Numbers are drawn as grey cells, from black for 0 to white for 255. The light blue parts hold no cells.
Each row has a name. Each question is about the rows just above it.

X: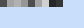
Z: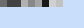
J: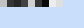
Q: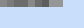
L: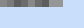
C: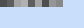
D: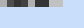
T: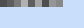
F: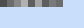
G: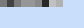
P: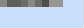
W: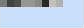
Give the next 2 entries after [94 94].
[108 136]
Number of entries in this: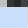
4

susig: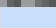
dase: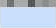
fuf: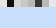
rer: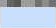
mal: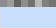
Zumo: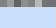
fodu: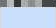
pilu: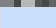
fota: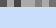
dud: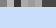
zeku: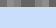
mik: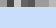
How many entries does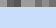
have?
8
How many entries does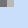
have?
2
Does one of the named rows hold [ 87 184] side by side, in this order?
no
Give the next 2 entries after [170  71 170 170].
[129 170]

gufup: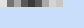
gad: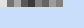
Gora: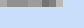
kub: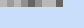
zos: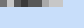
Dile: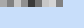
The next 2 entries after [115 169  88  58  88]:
[169 212]
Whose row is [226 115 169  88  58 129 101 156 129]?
gad
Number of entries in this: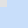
1
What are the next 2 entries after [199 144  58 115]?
[199 212]
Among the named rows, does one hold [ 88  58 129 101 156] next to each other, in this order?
yes

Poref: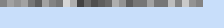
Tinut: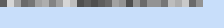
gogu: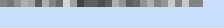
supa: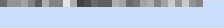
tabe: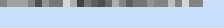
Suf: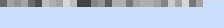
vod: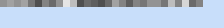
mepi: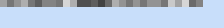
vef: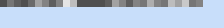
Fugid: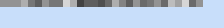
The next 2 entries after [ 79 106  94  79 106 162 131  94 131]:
[118 147]
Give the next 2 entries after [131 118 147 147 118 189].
[131 214]
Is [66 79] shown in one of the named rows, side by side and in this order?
yes
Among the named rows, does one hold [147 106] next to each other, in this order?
yes
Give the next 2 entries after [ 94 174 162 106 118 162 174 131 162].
[201 147]

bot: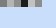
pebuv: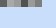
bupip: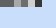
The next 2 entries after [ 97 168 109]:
[207  56]
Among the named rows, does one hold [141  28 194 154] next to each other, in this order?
no
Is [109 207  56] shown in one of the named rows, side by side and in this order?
yes
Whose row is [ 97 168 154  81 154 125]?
pebuv
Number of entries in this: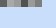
6
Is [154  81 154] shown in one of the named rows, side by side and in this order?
yes
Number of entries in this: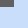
2

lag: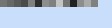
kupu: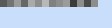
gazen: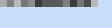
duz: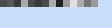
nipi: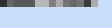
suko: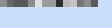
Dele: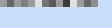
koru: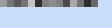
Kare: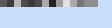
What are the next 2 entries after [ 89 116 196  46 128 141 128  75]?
[170 116]
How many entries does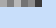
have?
6
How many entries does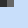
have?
2
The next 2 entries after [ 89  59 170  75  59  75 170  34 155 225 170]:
[116 155]
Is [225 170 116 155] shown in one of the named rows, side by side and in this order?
yes
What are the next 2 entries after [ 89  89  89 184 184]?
[128 170]
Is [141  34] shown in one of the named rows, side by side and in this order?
no

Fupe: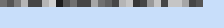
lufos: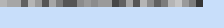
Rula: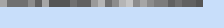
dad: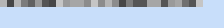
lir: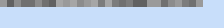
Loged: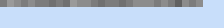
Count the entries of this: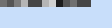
13
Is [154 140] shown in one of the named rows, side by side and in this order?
yes
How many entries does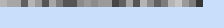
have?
29
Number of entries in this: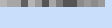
15
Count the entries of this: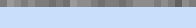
28
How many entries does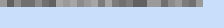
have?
29
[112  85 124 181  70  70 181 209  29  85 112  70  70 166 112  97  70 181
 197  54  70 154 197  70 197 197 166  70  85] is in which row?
Fupe

